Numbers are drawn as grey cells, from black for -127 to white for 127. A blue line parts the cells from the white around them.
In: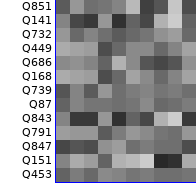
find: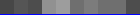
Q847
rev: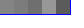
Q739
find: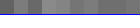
Q453
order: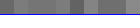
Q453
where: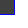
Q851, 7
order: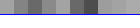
Q168

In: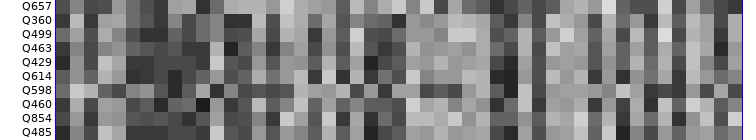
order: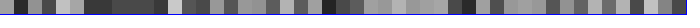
Q429
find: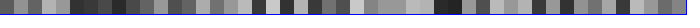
Q614
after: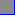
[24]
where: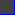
Q460, 41
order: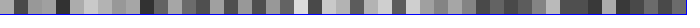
Q499

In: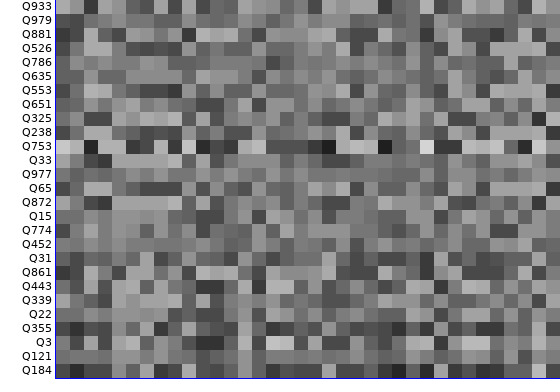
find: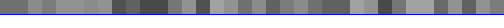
Q22
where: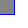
Q325, 32
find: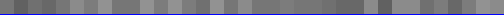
Q977
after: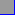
[18]
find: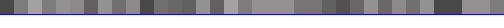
Q774
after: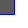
[34]
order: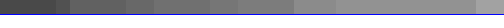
Q15

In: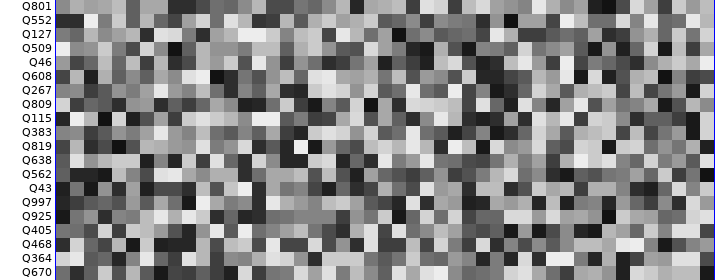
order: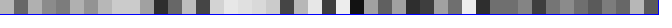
Q127
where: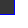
Q552, 15
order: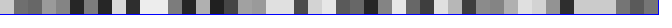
Q364
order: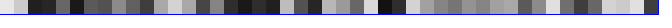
Q809
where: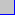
Q43, 13
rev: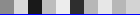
Q819

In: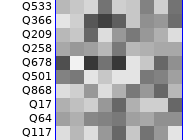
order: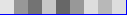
Q117
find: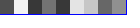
Q678
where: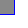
Q64, 3
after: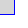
[-12]
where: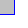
Q17, 2
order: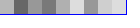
Q868
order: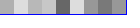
Q209

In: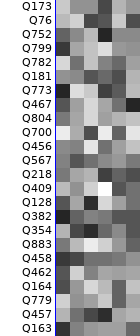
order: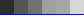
Q128
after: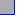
[-49]
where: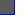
Q773, 5

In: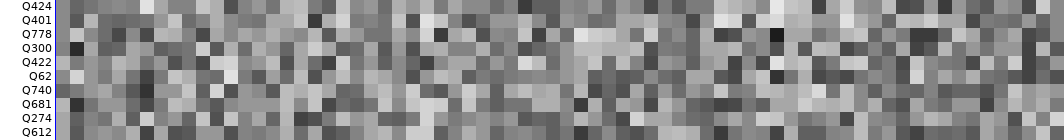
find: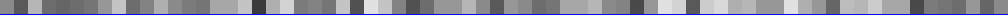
Q401
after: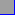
[-18]
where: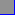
Q424, 58

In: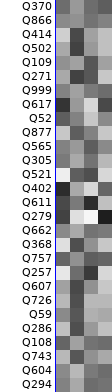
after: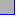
[41]
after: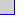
[-54]

